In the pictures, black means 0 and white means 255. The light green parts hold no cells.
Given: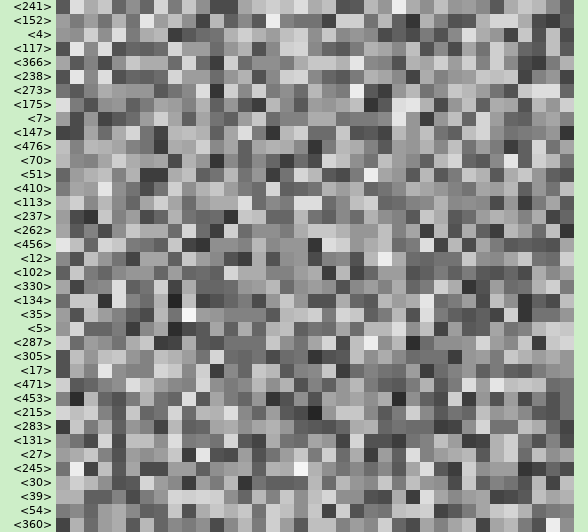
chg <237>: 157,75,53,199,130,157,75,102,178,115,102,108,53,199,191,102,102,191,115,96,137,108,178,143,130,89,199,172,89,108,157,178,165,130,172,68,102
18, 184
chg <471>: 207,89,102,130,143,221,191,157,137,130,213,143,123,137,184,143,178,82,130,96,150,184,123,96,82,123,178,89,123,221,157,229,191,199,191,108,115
25, 89
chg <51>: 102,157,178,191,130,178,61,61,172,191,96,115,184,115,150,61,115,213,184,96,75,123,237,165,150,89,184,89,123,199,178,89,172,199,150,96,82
20, 89
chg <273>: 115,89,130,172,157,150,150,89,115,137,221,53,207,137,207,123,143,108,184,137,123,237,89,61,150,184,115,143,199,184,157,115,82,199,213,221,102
35, 221
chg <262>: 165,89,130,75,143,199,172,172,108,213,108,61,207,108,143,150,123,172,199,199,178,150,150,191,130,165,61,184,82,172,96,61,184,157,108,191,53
16, 143

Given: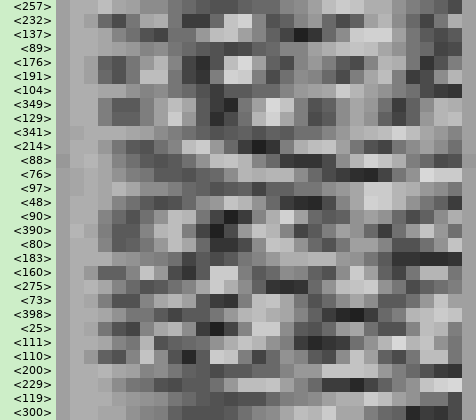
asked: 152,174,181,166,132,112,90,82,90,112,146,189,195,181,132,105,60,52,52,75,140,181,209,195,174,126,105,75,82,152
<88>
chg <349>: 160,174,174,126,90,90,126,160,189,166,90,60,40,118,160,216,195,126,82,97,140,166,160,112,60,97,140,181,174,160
23, 152
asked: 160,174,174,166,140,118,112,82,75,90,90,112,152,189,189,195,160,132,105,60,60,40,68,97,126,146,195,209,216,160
<229>
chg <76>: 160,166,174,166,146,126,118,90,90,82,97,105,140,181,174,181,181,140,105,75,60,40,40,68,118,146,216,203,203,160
22, 46
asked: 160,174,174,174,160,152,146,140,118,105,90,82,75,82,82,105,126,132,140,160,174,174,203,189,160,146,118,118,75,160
<119>

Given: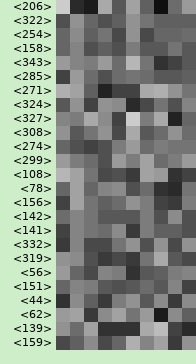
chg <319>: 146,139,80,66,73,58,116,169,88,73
4, 58
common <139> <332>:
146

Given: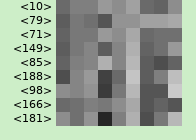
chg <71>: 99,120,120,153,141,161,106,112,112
6, 168
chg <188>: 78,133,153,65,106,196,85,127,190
7, 93

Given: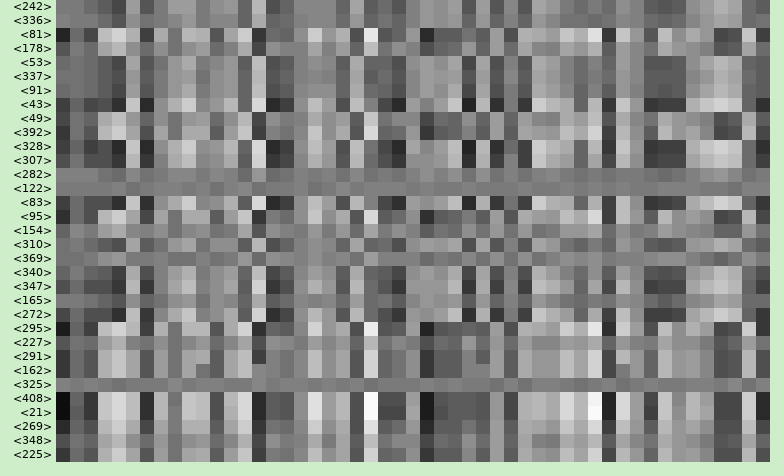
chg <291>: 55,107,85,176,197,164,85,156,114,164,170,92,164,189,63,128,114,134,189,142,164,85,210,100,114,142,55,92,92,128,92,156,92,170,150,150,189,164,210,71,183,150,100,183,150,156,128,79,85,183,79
47, 134
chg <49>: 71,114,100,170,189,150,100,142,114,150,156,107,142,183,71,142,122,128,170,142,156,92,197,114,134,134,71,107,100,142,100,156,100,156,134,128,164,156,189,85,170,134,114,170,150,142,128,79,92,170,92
37, 170

